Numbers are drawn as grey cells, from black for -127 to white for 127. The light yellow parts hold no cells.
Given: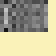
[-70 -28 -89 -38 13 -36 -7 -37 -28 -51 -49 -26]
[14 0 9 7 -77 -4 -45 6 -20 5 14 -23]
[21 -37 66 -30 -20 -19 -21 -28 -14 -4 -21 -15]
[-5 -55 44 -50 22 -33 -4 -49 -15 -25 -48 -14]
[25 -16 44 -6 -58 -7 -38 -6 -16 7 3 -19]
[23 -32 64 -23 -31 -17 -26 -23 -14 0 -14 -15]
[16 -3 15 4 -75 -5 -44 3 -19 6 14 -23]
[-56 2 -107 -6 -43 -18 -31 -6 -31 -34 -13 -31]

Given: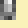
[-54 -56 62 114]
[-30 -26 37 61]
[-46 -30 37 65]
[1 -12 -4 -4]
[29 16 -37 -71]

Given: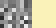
[-19 9 21 -9 -4 15 63 -42]
[-14 -1 44 -17 -23 16 64 -44]
[1 83 -57 16 92 11 43 -12]
[-12 -34 26 47 -15 25 16 28]
[15 -85 53 105 -37 39 -45 120]
[-31 12 20 -23 -8 13 80 -66]
[13 -75 48 98 -31 37 -37 108]

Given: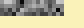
[63 24 70 68 30 -37 -118 -7 2 29 -21 46 -7 -39 -15 72]
[-2 -3 14 14 0 -33 -64 5 23 47 23 32 13 -55 -1 3]
[5 -42 -11 -69 8 -63 52 22 -8 2 -26 -43 13 -26 17 -123]
[-60 -36 -58 -39 -95 25 9 -35 -42 -60 -21 -65 -62 -9 -60 17]

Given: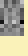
[62 34 -40 11 -46 -10]
[26 42 -27 21 -11 12]
[-48 -14 21 -22 23 11]
[-38 -21 22 11 34 -5]
[-33 -33 33 -7 19 24]
[-120 -105 48 0 69 18]
[34 35 -19 11 -34 -8]
[-27 -31 15 -11 12 30]
[-14 4 10 13 8 18]

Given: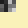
[-44 -98 -79 60]
[-4 -27 -89 -10]
[80 -44 -91 18]
